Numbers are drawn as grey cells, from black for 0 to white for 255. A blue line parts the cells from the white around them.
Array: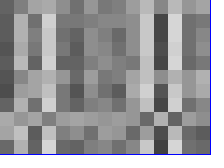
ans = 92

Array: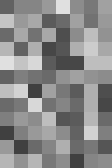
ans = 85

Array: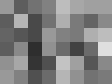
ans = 137

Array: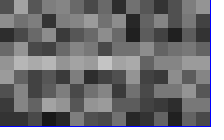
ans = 120

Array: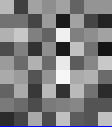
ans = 84

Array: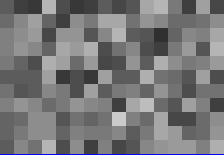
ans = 148

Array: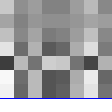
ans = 103

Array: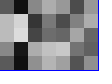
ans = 96
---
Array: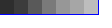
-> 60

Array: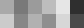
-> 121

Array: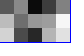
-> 137

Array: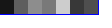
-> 94

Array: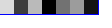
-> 61

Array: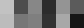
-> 77

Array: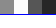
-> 252

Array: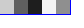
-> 95

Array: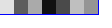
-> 93
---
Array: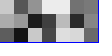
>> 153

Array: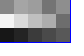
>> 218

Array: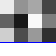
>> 24

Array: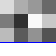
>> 48

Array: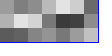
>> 227

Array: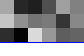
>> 144

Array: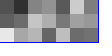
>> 108

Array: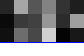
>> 58

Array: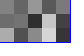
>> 115
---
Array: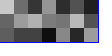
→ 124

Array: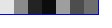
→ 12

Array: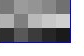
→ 185

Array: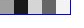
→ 213

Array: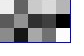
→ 48

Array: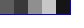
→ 143
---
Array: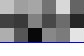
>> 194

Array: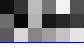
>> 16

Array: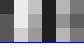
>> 51

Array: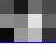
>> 79

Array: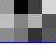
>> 154

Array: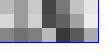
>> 186

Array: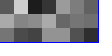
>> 89
